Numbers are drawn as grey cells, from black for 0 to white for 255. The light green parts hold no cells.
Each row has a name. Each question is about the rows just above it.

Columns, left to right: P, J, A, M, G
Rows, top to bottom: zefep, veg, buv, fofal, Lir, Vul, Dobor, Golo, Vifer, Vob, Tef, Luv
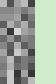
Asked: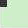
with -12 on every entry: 42
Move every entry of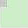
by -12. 189
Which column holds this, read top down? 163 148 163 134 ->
A
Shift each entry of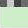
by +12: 107 213 79 119

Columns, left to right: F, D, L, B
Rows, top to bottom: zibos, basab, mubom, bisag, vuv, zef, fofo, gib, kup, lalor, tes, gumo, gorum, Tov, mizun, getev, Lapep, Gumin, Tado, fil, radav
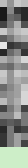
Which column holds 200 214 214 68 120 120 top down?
B
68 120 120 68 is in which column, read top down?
B
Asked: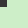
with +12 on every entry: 65
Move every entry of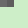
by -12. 94 81
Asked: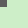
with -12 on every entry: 81
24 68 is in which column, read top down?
F

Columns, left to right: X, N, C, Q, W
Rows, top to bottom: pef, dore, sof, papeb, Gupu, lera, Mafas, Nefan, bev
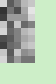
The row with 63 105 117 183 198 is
Mafas
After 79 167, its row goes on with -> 228
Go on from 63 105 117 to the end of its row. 183 198
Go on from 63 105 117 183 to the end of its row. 198

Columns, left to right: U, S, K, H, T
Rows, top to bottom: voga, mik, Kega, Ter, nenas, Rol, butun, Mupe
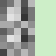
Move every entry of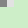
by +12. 144 238
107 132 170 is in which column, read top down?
U
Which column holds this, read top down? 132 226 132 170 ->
S
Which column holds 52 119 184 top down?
H
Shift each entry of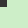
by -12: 40

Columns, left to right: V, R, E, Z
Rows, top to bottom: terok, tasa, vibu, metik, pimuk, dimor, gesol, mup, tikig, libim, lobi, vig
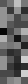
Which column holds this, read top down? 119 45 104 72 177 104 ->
Z
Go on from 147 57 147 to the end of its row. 45
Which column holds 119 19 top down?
E
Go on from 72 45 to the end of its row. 206
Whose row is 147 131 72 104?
vibu

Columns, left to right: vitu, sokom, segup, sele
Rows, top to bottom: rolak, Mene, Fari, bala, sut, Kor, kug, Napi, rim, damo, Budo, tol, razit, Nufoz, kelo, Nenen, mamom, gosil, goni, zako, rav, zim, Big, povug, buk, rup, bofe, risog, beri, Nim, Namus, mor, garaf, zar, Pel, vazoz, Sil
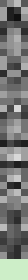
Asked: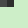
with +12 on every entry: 84 57
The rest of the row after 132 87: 72 117
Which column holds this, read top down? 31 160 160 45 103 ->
sele
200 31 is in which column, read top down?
segup

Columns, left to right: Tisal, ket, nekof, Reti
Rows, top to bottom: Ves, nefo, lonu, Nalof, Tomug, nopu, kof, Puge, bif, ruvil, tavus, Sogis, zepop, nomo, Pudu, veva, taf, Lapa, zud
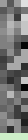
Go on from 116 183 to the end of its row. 116 156
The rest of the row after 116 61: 142
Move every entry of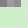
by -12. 116 144 130
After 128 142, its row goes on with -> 100 88
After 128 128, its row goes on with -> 73 5
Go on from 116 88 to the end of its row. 116

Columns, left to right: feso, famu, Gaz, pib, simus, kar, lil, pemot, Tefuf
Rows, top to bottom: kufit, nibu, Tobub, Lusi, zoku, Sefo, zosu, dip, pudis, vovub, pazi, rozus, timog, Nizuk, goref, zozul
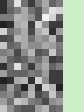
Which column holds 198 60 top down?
pemot
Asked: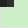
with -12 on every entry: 22 36
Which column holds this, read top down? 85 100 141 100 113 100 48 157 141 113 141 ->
famu
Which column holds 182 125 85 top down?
simus
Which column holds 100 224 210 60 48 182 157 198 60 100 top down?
pemot
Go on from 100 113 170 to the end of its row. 141 141 170 157 125
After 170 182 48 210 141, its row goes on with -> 60 60

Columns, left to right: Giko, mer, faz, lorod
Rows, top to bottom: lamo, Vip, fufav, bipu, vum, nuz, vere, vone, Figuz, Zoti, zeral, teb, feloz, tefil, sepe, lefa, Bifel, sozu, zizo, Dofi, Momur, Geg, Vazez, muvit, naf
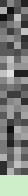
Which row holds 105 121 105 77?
feloz
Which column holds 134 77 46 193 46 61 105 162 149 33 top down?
lorod
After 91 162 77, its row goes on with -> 162

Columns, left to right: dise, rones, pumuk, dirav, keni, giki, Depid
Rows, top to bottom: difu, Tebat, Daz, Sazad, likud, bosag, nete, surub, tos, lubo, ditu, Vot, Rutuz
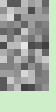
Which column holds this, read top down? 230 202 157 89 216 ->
dirav
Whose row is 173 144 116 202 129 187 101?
surub

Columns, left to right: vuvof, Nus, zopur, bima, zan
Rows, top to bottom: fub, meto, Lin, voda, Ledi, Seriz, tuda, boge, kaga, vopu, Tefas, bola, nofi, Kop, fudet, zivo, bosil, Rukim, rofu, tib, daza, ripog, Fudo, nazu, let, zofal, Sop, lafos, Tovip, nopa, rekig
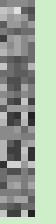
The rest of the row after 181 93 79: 165 125
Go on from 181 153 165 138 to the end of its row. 109
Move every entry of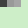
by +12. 75 165 177
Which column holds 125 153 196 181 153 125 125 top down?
bima
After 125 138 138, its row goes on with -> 138 125

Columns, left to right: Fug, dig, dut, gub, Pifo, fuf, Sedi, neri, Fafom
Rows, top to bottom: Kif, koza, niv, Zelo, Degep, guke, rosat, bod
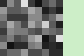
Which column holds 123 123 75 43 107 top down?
dut
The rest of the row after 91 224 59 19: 75 107 59
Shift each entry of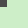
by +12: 87
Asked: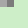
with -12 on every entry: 155 111

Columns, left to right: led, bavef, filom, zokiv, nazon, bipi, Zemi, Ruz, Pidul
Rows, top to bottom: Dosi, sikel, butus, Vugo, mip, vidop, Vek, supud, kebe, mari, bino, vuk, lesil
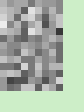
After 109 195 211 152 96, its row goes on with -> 166 195
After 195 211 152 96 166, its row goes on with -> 195
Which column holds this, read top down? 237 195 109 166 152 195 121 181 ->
led
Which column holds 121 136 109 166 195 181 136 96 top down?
bipi

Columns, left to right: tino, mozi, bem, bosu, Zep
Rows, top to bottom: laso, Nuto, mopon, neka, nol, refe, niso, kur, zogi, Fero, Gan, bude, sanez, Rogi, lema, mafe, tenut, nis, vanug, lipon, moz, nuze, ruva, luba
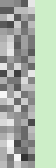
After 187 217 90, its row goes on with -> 159 118
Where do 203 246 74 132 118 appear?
moz
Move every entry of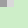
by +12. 171 229

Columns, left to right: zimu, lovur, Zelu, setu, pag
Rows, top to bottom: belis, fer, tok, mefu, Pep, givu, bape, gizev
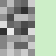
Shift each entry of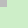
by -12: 176
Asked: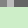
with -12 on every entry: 119 176 89 89
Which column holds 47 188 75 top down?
setu
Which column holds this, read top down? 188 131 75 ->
lovur
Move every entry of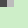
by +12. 87 200
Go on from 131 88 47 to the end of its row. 116
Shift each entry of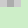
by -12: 192 160 192

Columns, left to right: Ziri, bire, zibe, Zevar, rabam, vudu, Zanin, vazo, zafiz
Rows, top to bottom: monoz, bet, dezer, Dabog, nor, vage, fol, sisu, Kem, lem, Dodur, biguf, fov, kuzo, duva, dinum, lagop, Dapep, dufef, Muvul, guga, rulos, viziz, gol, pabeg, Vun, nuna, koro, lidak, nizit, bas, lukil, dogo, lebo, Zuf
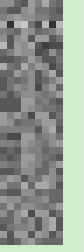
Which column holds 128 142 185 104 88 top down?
Ziri
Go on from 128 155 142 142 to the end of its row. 75 88 142 104
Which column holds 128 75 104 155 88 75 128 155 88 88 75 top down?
vudu
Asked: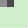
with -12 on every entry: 130 63
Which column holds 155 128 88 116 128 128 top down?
vudu
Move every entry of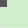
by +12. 100

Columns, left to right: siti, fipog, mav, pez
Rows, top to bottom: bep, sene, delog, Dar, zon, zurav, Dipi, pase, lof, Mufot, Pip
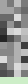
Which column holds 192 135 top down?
mav
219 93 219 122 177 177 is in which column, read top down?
mav
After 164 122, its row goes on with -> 192 122
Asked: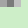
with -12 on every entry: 152 110 180
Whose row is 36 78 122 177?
zurav
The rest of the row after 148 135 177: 62

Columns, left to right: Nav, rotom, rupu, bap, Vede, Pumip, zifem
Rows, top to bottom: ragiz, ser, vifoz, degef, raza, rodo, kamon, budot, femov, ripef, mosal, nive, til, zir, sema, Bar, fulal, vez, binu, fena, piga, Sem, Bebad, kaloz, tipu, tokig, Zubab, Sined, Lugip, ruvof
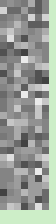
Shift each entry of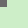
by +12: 118
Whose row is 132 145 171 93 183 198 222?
til
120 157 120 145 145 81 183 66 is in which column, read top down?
bap
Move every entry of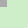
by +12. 183

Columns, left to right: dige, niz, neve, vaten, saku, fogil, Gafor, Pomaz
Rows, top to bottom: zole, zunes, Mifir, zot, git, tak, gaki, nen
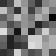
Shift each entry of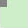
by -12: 121
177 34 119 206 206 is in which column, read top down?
fogil
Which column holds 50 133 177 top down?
fogil
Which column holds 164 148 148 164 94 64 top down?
vaten
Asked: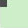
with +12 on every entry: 90
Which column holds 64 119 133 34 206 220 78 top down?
saku

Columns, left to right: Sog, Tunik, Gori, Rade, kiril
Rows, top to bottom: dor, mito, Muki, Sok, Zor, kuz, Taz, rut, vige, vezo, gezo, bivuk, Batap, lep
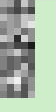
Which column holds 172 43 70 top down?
Gori
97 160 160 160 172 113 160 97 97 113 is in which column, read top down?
Tunik

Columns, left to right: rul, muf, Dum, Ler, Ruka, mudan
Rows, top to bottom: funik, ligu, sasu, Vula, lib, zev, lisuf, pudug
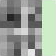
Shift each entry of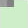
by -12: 145 118
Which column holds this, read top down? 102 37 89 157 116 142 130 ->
muf

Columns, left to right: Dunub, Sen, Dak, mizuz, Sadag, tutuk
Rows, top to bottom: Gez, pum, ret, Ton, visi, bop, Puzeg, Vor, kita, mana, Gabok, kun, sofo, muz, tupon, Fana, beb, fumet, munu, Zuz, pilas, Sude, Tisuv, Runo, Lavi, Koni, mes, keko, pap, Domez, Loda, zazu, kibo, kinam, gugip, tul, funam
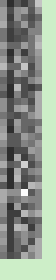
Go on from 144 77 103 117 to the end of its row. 77 170
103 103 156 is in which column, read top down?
mizuz
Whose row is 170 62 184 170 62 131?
kibo
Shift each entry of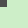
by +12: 89
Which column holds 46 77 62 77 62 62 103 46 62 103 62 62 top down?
Sen
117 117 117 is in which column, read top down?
Sadag

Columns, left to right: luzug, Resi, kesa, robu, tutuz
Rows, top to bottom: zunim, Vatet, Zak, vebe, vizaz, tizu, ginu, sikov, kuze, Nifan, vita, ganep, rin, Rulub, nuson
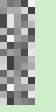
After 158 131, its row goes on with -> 185
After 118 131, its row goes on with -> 76 243
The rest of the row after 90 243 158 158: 173

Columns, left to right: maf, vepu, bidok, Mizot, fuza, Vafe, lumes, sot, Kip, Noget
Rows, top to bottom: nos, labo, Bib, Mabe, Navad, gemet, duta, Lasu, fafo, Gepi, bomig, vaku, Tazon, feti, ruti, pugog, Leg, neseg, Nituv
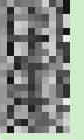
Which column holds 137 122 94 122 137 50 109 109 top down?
Vafe
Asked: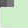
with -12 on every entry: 82 110
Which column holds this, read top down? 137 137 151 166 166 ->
maf

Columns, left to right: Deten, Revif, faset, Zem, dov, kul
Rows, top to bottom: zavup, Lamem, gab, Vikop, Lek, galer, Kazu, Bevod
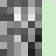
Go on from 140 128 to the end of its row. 184 75 155
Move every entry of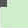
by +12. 100
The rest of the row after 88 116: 213 128 200 140
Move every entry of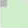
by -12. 172

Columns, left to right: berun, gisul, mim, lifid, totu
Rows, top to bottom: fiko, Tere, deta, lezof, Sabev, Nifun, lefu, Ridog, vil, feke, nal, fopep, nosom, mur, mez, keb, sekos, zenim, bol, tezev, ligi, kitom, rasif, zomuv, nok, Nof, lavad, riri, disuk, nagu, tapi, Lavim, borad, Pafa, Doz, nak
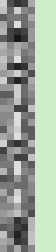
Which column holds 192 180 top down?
berun
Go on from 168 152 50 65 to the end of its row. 192
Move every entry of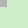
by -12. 168
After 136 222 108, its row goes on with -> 121
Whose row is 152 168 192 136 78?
tapi
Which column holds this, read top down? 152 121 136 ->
totu

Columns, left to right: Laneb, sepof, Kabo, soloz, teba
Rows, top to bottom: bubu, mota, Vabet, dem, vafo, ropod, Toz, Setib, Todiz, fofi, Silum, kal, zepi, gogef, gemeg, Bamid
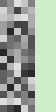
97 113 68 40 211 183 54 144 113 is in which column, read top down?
teba
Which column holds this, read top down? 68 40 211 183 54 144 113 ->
teba

